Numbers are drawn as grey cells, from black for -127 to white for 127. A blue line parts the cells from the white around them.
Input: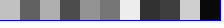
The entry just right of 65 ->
-30
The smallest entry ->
-118
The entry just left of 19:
-51

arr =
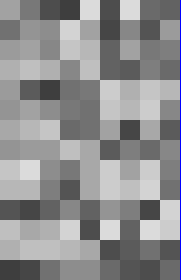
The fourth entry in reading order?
-65
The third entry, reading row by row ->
-50
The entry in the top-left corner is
34
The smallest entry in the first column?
-65
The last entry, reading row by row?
-21
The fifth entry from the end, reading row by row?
13
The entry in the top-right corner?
-29
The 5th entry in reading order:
91
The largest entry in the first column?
69
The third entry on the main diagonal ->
7
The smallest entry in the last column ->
-43
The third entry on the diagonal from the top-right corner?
34

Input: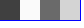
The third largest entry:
-21
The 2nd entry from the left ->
122
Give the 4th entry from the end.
-63

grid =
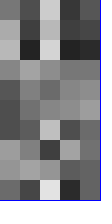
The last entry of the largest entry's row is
-28
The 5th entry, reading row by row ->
-41
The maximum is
99
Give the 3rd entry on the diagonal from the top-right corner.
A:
84
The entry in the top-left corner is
-8
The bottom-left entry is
-20
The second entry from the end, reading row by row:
-84
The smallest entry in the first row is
-72
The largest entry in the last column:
29
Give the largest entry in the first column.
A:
56
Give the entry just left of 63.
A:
-35
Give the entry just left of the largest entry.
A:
-57

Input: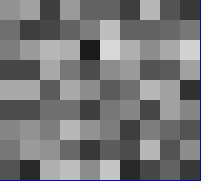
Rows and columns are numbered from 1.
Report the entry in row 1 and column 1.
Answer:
18
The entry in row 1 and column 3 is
-65
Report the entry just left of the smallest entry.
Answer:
47
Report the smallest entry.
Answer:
-101
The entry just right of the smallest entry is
87
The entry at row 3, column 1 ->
-2
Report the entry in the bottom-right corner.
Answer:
-71
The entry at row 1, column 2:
33
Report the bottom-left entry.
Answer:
-44
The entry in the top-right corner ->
-71
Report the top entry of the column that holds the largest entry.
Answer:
-29
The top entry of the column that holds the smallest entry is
-29
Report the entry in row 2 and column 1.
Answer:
-16
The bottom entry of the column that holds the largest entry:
69

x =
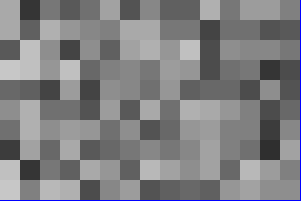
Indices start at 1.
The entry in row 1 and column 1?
41
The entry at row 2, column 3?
48
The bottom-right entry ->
14
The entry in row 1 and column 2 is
-74
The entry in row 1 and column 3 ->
-8
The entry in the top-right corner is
0
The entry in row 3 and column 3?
14
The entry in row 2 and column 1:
41
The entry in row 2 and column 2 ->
-31
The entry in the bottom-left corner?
71
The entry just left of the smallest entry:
-15
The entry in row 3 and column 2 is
64
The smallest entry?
-80

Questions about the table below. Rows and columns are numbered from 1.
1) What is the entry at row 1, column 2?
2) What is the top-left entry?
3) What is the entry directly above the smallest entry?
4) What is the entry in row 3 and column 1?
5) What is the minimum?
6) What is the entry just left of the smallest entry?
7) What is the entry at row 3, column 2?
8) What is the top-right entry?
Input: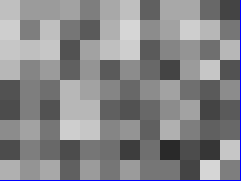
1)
27
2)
63
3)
48
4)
70
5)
-86
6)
-16
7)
63
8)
-59

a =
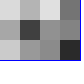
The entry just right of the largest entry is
-11
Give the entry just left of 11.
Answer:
25
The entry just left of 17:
-63
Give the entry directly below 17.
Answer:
11

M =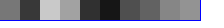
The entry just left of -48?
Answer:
-105
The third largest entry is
19
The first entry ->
-8

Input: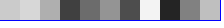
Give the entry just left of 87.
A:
75
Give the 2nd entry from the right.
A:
1
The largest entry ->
115

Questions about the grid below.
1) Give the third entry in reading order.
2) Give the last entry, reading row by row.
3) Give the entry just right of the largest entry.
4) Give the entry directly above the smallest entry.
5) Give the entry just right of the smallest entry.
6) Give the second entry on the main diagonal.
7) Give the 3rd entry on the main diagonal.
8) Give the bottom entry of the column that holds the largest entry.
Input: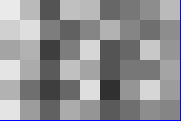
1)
-43
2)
5
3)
58
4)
-43
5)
21
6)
94
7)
-65
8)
100

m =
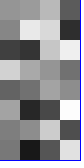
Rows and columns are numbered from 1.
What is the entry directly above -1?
35
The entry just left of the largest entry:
-55
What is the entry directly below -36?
-81
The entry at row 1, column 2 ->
27
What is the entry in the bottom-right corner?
97
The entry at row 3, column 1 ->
-63
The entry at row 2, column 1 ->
6
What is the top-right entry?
-36
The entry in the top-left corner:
21
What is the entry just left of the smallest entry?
-7

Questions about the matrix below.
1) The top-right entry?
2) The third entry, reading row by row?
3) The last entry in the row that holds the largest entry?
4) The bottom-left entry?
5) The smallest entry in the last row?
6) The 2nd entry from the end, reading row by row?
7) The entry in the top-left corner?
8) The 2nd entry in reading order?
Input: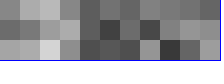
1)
-26
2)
57
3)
29
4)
37
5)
-70
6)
-26
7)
7
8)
44

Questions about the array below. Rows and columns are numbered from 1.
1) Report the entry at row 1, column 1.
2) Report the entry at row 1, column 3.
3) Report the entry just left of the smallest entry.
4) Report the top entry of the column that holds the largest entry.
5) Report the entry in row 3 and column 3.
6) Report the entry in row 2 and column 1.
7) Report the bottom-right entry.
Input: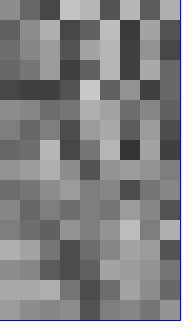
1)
13
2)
-57
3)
54
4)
54
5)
27
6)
-30
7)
19
